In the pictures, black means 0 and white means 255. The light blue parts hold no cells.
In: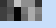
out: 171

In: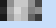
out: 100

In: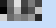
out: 151

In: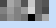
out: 113

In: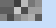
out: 175

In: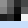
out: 0

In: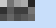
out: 89

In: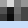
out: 96

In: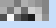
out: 206

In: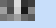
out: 105
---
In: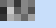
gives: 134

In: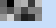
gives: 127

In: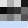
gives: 52

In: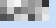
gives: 192

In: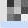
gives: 197

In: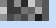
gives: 170

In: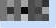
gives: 64

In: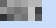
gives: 198
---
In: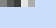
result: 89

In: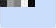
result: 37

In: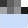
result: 54

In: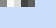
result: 95

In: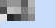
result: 65

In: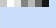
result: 103

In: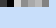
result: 59
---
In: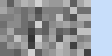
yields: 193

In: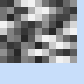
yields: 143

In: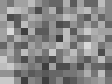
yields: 133

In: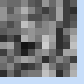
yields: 91

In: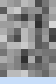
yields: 157
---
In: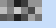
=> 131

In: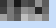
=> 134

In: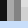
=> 169

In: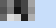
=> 17

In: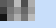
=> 145

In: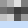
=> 97

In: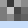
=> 198
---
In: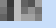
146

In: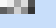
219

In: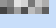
199

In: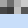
177

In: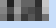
59

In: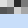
42

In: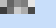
126
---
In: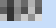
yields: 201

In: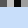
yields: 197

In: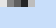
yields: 96

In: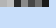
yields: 71

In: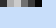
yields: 113

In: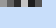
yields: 196
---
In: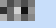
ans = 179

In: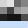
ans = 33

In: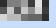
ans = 212

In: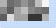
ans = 94

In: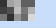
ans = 119

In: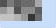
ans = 194

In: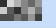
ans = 78

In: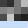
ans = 76
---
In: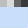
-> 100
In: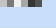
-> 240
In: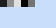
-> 224
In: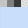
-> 57
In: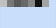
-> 88
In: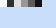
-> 223
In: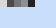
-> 117
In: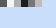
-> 173
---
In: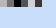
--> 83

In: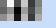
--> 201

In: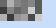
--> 119

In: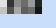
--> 108

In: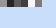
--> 64

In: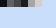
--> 28

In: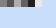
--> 97

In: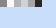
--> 209
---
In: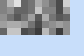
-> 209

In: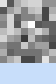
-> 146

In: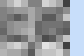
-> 64

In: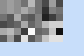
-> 73

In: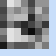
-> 148

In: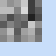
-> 119

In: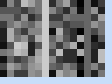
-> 61
